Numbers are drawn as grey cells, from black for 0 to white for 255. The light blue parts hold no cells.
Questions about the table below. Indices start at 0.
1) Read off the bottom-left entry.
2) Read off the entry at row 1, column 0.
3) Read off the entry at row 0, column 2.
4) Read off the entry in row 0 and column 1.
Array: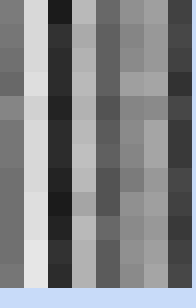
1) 118
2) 118
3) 28
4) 215

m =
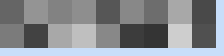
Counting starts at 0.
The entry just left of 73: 168
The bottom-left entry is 123
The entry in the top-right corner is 73
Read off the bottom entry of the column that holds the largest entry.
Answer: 206
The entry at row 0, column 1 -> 148

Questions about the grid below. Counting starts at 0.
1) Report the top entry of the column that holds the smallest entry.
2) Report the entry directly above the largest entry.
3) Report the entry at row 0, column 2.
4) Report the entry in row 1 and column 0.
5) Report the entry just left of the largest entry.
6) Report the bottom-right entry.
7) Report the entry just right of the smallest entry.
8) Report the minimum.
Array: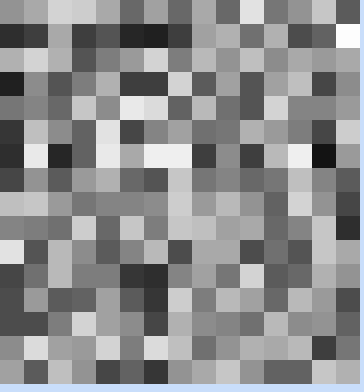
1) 198
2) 91
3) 211
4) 46
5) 98
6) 177
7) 154
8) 19

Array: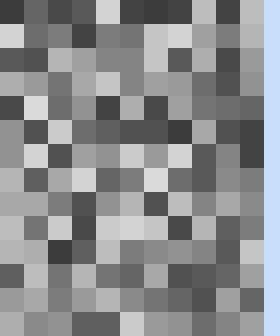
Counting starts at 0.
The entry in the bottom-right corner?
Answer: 160
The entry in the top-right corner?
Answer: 189
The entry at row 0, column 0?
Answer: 60
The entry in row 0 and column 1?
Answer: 101
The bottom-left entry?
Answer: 174
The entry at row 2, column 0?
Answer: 89
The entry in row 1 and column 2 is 124
